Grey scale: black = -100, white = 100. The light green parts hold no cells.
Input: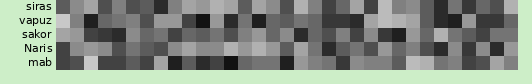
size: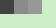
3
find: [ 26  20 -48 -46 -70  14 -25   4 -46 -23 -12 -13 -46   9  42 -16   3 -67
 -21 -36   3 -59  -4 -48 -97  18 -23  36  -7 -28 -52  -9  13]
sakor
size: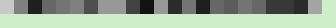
23
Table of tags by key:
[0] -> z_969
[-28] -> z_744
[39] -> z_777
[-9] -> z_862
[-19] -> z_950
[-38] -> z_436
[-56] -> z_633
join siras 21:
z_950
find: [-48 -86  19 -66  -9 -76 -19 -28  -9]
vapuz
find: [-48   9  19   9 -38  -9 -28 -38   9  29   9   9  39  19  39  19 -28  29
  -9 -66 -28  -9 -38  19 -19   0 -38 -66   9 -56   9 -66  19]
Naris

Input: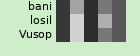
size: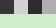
4
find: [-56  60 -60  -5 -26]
Vusop
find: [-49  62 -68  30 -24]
losil
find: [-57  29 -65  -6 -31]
bani

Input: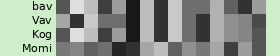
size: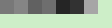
7
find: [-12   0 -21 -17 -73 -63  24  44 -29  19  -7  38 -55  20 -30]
Momi
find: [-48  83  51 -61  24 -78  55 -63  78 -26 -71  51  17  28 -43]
Kog
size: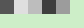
5
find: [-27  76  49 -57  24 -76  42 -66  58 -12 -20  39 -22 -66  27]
bav
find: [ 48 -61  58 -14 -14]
bav

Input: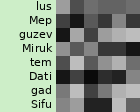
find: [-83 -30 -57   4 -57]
Mep
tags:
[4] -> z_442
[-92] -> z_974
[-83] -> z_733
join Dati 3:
z_974
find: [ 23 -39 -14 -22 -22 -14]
lus
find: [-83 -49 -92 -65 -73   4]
Dati
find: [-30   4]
Miruk

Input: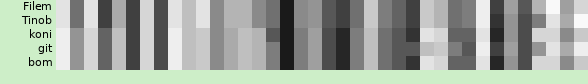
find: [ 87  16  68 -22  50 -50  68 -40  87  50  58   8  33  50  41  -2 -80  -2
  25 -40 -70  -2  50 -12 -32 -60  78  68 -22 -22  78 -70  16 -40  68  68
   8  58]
bom
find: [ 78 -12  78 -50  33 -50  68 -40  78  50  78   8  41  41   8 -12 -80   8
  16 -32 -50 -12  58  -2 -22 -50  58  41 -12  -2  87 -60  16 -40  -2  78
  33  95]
Tinob
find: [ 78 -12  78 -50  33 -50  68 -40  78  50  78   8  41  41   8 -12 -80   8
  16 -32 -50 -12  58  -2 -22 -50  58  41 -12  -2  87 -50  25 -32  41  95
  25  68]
Filem
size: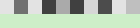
10

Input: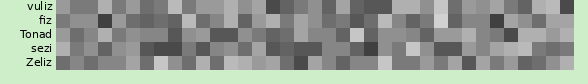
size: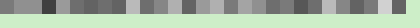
29
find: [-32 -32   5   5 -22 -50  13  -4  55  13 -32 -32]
sezi
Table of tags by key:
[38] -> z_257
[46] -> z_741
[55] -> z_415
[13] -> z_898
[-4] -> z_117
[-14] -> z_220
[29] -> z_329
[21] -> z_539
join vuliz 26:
z_257

